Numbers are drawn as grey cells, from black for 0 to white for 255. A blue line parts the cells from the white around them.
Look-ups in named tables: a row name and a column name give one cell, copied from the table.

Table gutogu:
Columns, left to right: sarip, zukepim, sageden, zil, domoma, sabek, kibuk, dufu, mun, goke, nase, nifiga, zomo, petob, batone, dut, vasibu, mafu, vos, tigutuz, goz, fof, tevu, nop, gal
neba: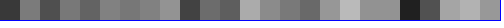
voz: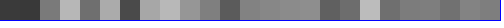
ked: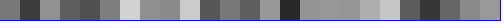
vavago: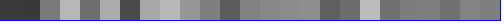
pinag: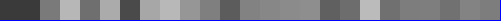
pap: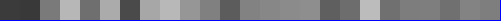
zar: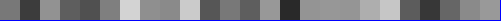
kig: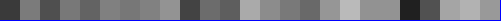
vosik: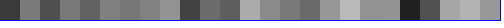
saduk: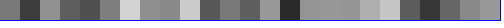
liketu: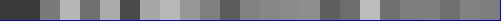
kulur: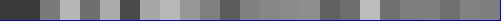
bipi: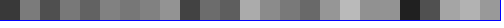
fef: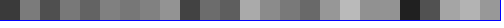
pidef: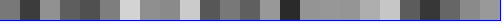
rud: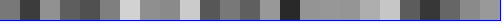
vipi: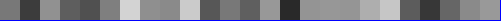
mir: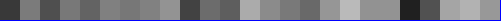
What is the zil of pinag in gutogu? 183
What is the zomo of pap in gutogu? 130
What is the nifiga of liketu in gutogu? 91
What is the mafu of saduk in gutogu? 149
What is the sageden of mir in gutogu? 79
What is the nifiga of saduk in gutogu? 120
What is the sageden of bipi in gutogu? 79
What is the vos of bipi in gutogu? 145
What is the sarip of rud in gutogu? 120
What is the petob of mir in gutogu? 139
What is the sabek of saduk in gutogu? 127
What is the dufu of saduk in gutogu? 143
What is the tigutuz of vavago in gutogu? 112
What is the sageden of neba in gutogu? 79
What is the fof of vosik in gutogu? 81

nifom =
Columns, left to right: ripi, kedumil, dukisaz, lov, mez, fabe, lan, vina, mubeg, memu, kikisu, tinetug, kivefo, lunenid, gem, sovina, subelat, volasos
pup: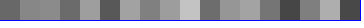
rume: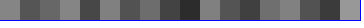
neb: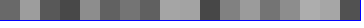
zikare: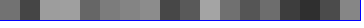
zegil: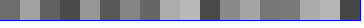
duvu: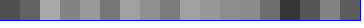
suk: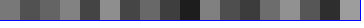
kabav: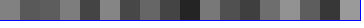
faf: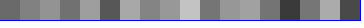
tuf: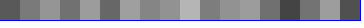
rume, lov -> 133
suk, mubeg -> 62
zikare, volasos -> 134
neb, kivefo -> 155
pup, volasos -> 72
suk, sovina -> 86
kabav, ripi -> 129
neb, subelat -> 166
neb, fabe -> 97
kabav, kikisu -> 120
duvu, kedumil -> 98
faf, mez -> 158
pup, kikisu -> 109
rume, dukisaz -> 103
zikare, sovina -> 47
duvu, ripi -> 79
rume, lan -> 82
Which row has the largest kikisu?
zikare

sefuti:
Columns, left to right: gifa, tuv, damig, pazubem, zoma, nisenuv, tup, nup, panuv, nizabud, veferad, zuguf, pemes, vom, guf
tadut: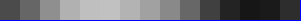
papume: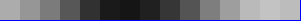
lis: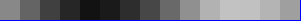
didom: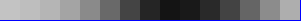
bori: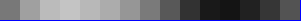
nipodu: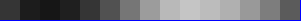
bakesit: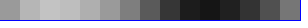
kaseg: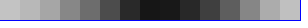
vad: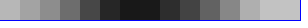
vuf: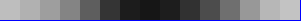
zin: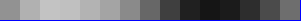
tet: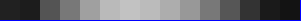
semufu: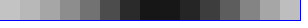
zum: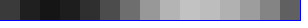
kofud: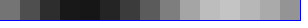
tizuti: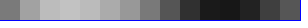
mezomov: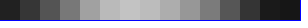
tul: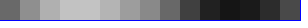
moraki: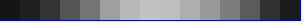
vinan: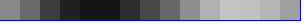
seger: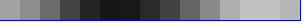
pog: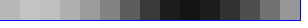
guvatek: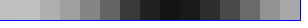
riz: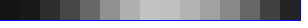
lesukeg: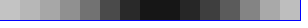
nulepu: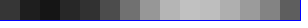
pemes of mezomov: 52
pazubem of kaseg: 135
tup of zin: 138
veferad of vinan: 177
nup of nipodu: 156
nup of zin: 103
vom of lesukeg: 169
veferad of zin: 21
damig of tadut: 143
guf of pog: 151
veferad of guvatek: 45
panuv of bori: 88
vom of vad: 194
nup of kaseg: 22
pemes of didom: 101
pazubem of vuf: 132
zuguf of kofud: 196
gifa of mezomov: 33
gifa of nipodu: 53

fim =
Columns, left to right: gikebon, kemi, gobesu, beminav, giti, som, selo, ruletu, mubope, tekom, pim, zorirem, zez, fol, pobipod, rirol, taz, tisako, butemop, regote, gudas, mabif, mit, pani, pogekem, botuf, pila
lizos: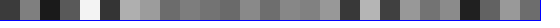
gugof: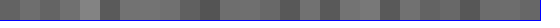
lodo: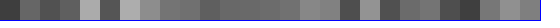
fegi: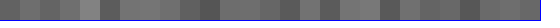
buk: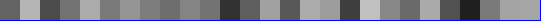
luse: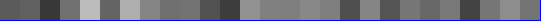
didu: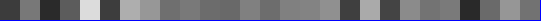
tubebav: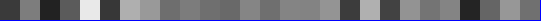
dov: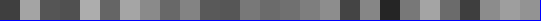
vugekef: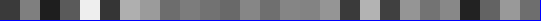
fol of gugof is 104
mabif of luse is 104
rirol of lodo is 135
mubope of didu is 111
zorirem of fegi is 109
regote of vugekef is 64
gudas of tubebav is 147
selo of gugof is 114
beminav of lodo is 95
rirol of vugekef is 131
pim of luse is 82
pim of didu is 108
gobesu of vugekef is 30
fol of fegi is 102

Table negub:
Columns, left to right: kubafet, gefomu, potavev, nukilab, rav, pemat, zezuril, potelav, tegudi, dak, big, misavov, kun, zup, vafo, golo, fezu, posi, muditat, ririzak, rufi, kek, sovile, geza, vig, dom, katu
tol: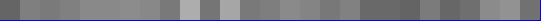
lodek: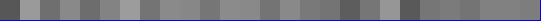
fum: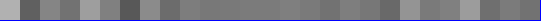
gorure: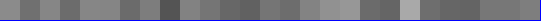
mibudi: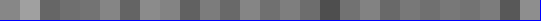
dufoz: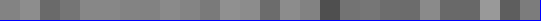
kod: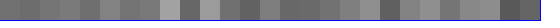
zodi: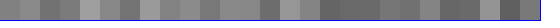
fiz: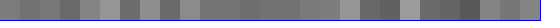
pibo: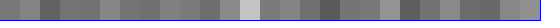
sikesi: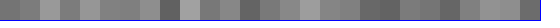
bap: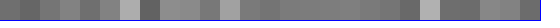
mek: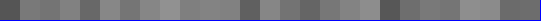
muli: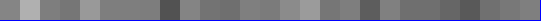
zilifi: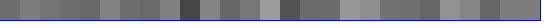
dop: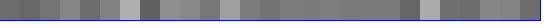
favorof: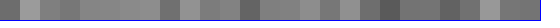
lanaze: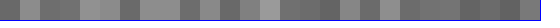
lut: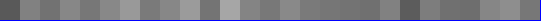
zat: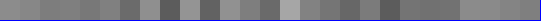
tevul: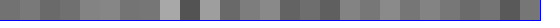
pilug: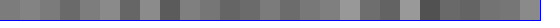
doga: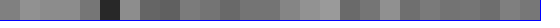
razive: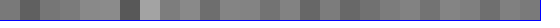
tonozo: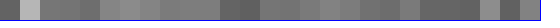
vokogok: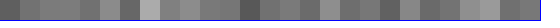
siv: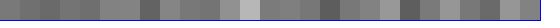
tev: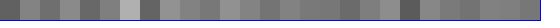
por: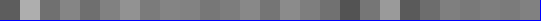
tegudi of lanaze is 141
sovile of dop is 112
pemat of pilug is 138
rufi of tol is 100
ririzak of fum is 105
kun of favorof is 100
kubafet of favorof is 109
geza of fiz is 89
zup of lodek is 116
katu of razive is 122
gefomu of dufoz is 141
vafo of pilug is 108
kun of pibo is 196
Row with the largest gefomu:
tonozo

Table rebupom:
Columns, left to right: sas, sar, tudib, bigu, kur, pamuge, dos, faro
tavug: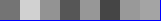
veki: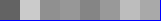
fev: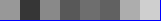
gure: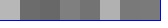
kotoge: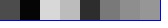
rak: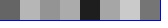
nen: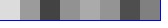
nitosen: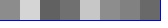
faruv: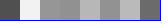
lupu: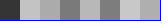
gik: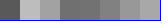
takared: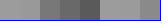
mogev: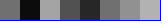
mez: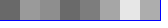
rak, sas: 101
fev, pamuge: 97
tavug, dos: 153
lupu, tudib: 171
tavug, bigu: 86
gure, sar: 108
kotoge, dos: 142

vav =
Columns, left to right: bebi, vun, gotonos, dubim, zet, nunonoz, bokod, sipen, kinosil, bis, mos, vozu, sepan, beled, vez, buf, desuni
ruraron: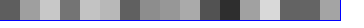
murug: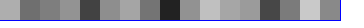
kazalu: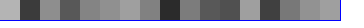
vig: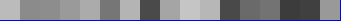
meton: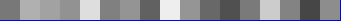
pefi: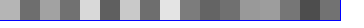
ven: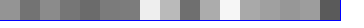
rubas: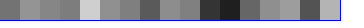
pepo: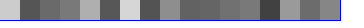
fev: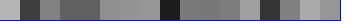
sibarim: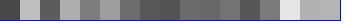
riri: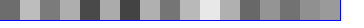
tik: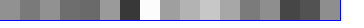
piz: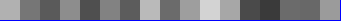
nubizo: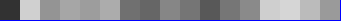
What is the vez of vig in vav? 60
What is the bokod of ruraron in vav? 96
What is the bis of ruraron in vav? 170
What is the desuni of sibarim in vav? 180
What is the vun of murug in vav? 111
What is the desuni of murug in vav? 137
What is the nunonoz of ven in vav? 123
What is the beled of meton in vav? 204
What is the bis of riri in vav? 185

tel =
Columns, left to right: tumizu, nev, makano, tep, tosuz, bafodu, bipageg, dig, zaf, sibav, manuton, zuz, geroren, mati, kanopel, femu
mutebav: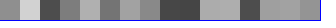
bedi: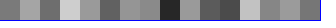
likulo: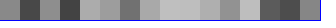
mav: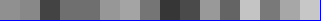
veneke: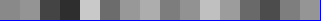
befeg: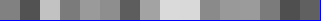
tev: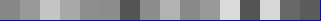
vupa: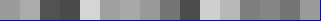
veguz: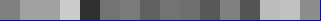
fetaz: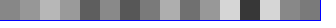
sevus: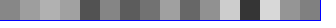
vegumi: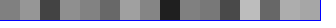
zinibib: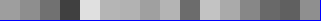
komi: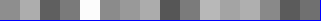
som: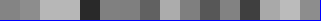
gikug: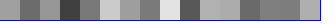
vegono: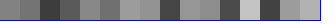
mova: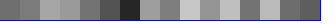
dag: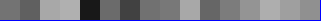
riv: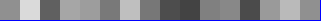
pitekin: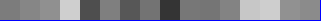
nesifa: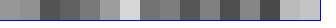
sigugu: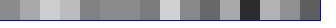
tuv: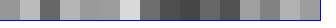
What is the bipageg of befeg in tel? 93
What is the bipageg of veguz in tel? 123
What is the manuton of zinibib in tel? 195
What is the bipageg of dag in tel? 65
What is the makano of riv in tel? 96
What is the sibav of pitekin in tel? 119
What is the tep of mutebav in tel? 125
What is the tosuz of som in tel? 41
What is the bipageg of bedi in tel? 149
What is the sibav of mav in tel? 74
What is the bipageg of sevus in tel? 92
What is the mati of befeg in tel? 123
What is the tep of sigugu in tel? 188
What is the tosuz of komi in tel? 252
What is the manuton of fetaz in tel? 152
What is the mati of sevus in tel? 216
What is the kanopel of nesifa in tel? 187
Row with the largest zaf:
gikug

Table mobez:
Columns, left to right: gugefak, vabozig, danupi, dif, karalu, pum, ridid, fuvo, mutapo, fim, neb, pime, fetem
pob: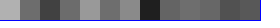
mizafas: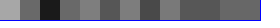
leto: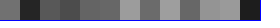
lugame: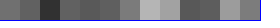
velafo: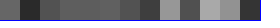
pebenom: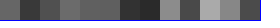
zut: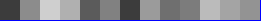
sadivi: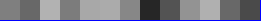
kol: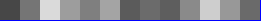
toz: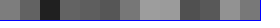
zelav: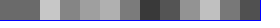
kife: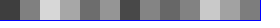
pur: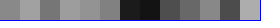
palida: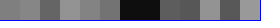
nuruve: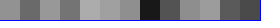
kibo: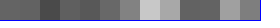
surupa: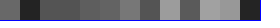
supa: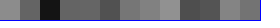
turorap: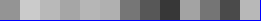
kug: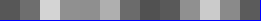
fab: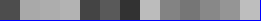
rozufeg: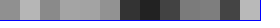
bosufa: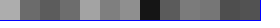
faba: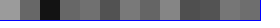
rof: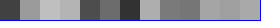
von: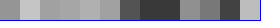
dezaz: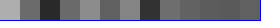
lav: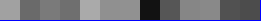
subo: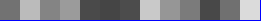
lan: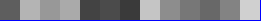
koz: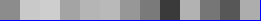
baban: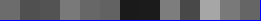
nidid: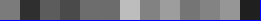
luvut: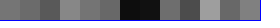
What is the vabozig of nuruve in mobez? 106
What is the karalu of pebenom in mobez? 96
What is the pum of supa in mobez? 81
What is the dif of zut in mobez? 176
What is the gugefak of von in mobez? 149
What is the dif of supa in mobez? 100
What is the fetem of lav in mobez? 76
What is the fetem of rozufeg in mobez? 185
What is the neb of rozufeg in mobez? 126

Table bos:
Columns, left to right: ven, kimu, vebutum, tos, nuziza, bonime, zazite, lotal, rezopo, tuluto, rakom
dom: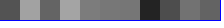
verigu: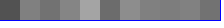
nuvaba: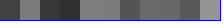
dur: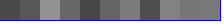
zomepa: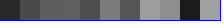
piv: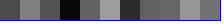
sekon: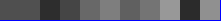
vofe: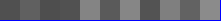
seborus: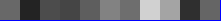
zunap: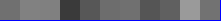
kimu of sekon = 80
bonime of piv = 157
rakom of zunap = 114
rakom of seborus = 101
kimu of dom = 162
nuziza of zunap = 87
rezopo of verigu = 125
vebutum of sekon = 45
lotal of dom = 35
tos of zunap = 58
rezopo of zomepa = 141

